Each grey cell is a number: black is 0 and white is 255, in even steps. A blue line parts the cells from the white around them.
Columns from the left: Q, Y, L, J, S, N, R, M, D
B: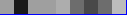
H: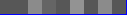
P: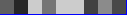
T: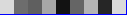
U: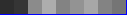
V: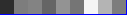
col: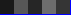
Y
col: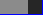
M
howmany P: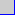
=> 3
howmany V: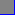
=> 1
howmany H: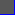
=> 5
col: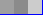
L
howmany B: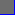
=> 2

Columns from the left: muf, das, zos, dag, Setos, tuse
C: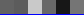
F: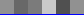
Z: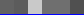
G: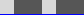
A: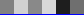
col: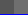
tuse
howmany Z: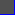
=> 1
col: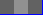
muf
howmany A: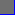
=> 1
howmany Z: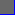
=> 0
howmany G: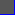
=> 4
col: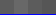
das

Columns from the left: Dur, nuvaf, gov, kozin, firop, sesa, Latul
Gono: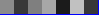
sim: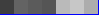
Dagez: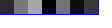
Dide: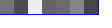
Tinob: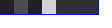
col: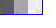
gov
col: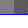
gov
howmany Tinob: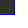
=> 3
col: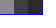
Dur
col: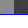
Dur
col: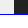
gov
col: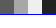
gov

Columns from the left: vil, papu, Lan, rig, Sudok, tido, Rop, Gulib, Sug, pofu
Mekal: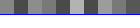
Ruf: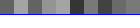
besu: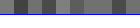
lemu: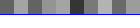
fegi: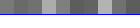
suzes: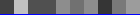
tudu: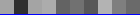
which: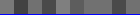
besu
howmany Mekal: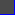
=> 3
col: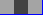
papu
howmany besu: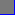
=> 1
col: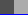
rig
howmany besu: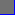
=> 4
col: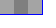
Sudok

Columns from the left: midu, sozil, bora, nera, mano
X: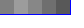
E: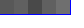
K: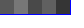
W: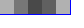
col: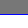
sozil
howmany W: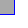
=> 0
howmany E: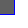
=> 2

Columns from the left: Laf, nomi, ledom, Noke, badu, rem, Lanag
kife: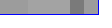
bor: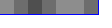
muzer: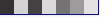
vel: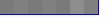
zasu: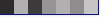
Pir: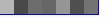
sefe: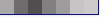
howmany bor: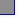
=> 3
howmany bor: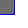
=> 3
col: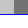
Lanag
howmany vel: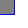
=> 3
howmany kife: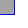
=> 3
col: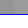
badu

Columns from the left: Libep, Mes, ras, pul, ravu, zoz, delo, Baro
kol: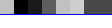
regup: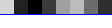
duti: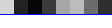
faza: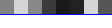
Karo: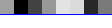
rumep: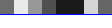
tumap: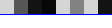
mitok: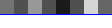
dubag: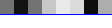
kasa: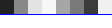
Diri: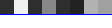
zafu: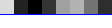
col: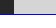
delo
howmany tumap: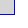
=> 3
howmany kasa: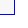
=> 1
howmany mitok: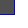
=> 3
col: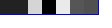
Mes
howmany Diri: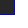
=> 0

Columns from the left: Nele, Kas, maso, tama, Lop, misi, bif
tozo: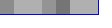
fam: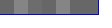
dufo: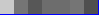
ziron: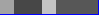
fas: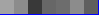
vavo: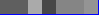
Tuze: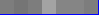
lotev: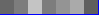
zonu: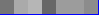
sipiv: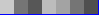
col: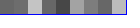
tama
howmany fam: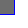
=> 1
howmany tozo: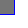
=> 1
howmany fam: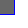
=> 4

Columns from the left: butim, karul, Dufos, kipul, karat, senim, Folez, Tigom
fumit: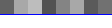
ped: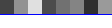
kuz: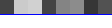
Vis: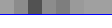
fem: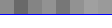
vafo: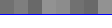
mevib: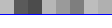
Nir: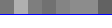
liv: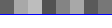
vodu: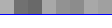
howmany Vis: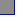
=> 2
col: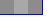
senim
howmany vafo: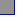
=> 2
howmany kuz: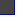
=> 2
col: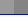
karat

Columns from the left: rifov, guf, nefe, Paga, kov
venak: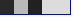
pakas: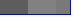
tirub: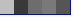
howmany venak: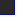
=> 1
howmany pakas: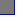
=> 1
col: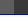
guf

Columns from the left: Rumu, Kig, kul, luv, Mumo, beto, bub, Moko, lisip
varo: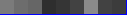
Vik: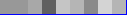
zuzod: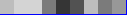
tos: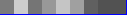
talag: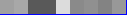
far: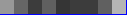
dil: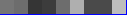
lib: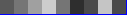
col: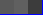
luv
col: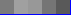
Rumu
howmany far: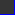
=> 1
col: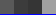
kul

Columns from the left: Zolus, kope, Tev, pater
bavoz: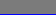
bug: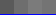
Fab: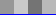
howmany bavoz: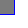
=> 4
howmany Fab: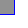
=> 0
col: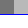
pater

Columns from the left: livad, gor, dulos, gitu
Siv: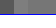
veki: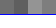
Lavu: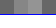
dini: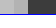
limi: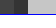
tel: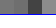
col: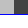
livad
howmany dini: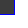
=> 2
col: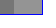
dulos
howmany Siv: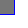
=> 2
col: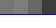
gitu
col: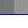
dulos

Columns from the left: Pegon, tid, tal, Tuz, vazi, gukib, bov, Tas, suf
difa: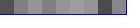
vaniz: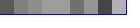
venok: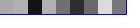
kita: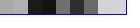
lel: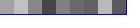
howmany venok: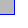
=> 0
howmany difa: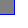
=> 2
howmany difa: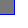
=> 0
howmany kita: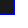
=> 1
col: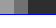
gukib

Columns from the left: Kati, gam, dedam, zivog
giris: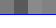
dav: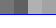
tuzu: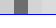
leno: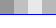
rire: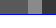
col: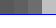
gam
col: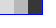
zivog
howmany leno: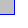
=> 1
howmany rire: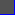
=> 0
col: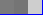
Kati
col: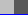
gam

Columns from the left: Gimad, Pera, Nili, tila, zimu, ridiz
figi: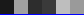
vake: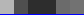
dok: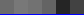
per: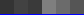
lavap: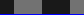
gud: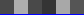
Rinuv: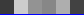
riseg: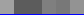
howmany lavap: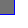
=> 3
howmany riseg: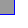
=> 0
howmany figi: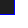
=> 0
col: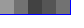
ridiz
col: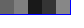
tila
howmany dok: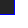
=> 1

